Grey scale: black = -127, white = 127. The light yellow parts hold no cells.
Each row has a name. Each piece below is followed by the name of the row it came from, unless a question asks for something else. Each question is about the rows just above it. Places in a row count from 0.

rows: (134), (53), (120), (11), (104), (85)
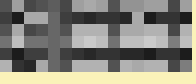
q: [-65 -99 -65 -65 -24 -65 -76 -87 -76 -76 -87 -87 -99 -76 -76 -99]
(104)
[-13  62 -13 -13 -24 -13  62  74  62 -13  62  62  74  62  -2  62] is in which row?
(11)
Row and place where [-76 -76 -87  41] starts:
(53), 8
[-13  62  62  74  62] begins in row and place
(11), 9

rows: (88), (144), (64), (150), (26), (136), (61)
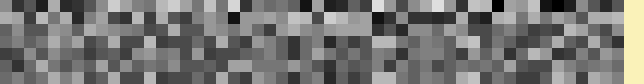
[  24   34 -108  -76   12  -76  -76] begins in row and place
(144), 29
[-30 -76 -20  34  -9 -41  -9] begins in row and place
(26), 23
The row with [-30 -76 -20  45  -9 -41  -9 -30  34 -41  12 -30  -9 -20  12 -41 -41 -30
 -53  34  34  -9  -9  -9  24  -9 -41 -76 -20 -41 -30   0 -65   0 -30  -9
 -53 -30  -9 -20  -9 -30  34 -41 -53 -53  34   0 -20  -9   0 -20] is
(136)
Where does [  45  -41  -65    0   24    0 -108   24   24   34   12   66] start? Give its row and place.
(144), 13
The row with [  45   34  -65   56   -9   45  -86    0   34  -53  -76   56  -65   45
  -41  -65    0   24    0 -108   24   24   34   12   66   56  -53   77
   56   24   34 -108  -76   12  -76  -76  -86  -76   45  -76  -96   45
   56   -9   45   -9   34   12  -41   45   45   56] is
(144)

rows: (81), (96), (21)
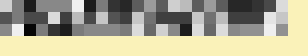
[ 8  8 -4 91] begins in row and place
(21), 8
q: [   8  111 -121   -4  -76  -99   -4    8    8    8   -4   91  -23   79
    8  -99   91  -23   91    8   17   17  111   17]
(21)
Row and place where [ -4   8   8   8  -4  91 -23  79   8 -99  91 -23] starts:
(21), 6
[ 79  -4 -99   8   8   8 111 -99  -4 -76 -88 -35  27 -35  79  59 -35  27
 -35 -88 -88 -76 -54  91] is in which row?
(81)
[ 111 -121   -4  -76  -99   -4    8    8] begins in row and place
(21), 1
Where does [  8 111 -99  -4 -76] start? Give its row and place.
(81), 5
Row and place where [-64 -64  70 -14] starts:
(96), 14

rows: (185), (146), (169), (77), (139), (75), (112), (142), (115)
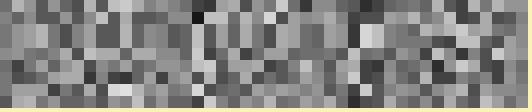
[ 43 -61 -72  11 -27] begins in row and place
(75), 29
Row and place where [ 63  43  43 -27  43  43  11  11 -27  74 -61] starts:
(139), 7
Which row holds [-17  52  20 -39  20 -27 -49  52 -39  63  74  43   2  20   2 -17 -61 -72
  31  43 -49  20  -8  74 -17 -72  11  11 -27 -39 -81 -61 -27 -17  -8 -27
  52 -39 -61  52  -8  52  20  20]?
(185)

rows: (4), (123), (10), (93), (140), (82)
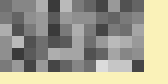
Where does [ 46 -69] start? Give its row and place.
(4), 3
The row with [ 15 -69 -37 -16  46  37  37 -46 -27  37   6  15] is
(140)
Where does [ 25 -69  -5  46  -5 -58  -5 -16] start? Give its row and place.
(10), 3
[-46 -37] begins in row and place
(93), 4
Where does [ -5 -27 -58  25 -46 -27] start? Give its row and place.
(4), 6
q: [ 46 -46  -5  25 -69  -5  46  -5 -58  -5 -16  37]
(10)

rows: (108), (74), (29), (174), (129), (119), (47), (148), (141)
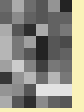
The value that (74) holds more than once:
[-29]
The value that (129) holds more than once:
[-41]
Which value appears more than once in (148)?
[99]
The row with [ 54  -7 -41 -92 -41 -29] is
(129)

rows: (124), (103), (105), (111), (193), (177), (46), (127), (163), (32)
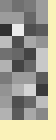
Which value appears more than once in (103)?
[28]
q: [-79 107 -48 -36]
(105)

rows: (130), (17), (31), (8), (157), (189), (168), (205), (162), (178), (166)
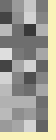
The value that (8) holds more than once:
[-17]
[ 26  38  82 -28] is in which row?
(166)
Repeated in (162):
[49]

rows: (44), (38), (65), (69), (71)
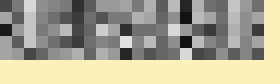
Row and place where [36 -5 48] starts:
(44), 10
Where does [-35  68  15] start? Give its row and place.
(69), 1
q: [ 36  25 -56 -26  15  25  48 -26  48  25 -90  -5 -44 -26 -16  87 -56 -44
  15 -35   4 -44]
(71)
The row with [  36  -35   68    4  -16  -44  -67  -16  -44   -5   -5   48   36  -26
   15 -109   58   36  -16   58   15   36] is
(38)
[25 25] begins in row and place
(44), 8
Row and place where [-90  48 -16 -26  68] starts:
(44), 15

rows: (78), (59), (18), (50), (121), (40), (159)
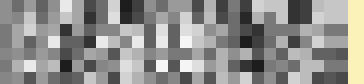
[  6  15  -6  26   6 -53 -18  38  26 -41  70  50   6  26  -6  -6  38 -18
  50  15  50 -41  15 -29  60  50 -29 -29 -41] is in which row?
(121)
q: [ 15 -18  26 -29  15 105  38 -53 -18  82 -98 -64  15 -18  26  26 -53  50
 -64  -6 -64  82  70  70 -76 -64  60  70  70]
(78)
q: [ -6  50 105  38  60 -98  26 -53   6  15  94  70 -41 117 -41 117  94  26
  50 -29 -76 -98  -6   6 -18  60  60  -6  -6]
(40)

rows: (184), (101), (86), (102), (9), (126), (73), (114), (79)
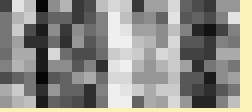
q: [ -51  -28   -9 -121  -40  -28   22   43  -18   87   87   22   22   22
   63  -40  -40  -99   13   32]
(73)
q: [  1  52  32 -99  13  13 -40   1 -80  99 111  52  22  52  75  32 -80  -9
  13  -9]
(126)
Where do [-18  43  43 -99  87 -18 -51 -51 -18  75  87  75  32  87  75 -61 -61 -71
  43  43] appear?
(9)
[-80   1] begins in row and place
(114), 7
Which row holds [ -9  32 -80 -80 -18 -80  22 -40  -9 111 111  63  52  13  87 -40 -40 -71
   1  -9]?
(102)
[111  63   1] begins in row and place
(101), 9

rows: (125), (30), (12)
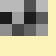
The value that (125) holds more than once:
[57]
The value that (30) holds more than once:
[-99]

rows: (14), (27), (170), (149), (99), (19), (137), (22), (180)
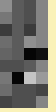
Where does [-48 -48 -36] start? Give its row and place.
(19), 0
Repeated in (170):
[-68]
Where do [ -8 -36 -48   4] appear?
(27)
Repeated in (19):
[-48]
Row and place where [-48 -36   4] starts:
(19), 1
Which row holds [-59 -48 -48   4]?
(180)
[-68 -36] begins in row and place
(170), 0

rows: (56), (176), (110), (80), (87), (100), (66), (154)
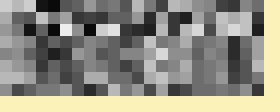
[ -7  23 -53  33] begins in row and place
(154), 10
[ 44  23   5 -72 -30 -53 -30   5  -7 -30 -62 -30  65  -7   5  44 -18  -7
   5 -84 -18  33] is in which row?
(80)

